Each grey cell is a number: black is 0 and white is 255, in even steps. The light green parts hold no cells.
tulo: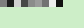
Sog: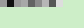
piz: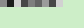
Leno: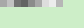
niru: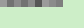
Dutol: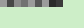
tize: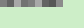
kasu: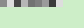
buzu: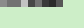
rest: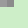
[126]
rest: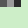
[58]
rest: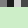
[139 155 114 236  17]
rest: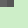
[139]
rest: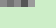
[139 126]

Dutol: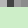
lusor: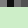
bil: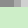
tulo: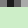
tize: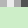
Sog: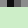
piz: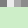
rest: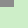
[170 208]
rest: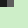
[170]
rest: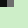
[82]
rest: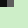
[140]

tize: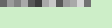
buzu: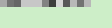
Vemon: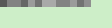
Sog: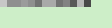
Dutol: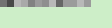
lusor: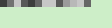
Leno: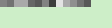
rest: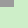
[184 155]
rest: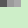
[214 114]
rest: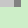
[ 61 214  88 184 114 184]
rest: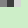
[ 88 184 114 184]
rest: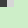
[ 88 184 114 184]
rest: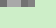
[ 88 184  73]

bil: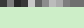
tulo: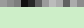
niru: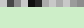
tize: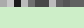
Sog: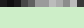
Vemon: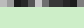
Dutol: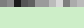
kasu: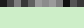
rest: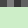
[155 140 155 126  16  85  56]
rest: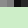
[ 97 155 187 171  97 171 140]
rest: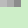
[187  56]
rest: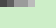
[171 140 187  56]
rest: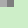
[111 111]
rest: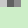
[187 171 126 111 111]
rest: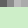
[126 111 111]

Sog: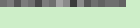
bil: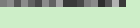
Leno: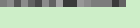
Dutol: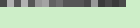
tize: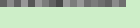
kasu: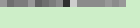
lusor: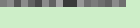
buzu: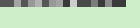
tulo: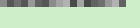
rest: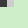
[ 73  73 124  58 139  58  58]
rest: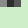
[178  58]

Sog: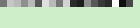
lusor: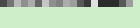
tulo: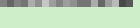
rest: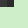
[254  16  73]
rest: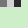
[ 29 143  88  57  43 254  16  73]
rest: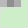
[102 198 143 130 172 157  88  57 224  43  43  43  88 157]
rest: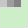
[157 143 117 117 172 102 157 185  73  88]

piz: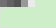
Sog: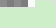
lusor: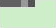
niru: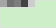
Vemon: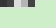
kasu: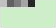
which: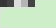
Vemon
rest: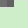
[ 83 152 235]
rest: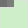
[ 67 205]
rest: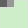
[83]
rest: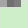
[ 67 205]

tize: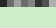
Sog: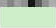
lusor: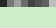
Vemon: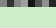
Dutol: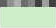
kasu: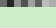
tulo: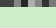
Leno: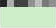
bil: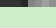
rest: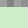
[ 22  96 144 174]
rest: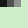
[38]
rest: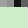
[144 174]
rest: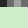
[132  51  81 174]
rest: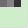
[ 81 174]

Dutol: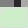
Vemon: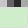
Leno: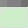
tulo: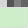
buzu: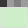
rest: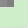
[128 112]
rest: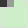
[128 156]
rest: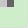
[ 42 168]
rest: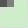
[100]
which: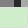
Dutol

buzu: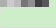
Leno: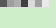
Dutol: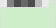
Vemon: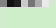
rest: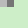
[144  63  88]
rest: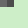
[186 234]
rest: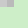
[117 144  63  88]

